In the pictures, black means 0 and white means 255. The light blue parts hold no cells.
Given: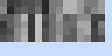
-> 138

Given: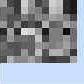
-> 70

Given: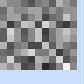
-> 136

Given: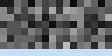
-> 42

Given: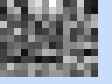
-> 95

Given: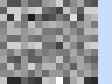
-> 195

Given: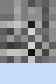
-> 94

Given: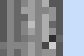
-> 146
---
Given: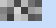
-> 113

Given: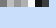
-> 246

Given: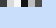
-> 189

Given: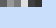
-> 64

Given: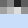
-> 162

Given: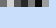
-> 124
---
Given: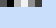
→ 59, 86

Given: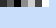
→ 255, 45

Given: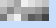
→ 193, 122

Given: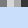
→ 54, 123

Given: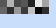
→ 163, 102

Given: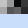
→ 55, 167

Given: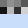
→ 87, 19

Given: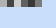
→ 123, 178

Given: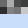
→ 61, 45
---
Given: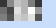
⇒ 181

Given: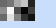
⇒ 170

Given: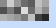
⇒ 93

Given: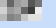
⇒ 169

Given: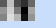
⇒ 76

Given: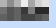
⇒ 166
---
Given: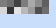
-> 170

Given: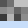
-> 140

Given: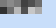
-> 80

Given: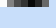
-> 8

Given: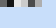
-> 75

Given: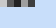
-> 62
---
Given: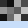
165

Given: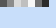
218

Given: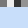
54

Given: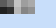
196

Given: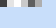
254

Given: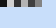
50

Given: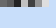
35

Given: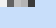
194

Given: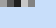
32

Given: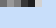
126
